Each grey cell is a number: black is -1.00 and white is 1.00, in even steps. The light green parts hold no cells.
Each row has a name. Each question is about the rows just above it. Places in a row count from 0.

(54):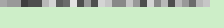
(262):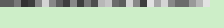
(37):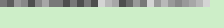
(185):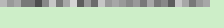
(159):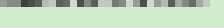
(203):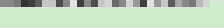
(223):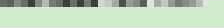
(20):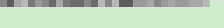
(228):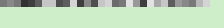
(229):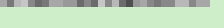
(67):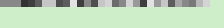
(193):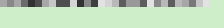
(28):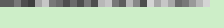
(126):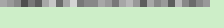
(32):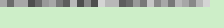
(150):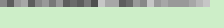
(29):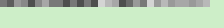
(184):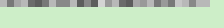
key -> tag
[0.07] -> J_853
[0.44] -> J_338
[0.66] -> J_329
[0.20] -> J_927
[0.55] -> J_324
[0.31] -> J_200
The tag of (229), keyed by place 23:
J_853
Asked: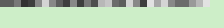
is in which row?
(262)
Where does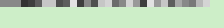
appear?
(67)

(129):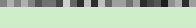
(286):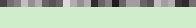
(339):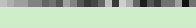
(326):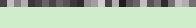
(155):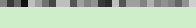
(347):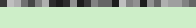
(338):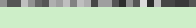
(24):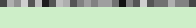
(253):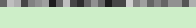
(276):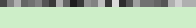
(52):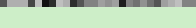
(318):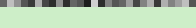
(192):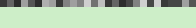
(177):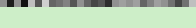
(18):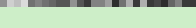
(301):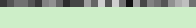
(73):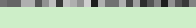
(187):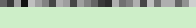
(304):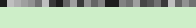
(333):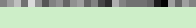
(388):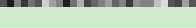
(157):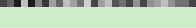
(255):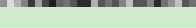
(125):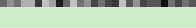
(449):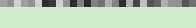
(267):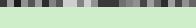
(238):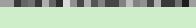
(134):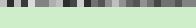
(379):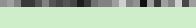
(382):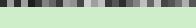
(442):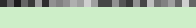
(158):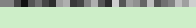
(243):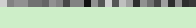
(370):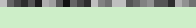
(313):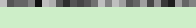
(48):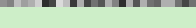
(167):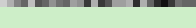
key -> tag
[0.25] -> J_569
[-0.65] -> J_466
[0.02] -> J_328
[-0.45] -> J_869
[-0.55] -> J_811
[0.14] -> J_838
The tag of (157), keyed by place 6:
J_811
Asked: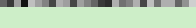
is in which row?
(187)
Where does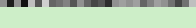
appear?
(177)
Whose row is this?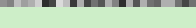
(48)
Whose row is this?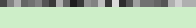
(276)
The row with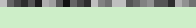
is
(370)

